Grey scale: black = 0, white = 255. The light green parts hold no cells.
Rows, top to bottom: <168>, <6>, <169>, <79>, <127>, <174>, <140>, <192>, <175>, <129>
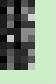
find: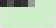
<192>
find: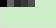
<175>
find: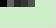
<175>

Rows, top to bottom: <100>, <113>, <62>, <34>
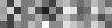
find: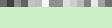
<34>
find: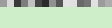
<113>
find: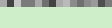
<62>

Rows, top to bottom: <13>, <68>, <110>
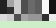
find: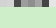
<110>
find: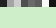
<13>
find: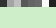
<13>

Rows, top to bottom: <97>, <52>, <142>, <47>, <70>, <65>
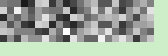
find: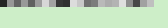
<142>
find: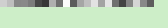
<70>
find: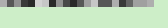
<47>
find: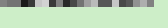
<97>
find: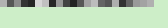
<47>

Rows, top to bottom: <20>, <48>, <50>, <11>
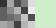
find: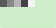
<48>
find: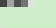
<20>
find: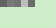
<50>

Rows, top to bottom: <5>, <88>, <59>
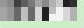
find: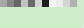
<59>
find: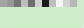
<88>
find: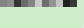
<5>

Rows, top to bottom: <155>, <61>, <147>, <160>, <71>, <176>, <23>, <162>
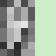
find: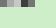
<71>
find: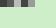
<155>
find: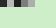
<23>
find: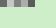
<61>

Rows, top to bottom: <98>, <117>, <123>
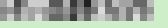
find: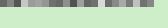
<117>
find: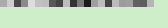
<98>
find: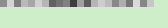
<123>

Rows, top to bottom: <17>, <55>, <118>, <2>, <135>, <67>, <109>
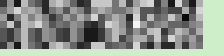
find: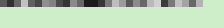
<135>
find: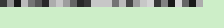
<17>

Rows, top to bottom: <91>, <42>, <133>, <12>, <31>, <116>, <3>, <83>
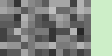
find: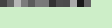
<31>
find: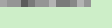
<3>

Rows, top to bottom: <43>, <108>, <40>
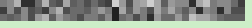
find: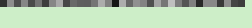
<108>

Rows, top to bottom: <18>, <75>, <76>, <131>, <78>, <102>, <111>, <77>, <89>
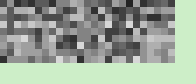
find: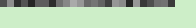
<18>
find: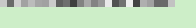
<131>
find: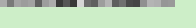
<111>

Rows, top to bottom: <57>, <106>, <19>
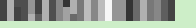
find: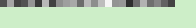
<106>
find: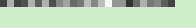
<19>
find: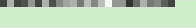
<106>

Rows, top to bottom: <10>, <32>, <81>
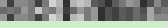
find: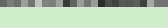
<32>
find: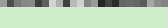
<81>

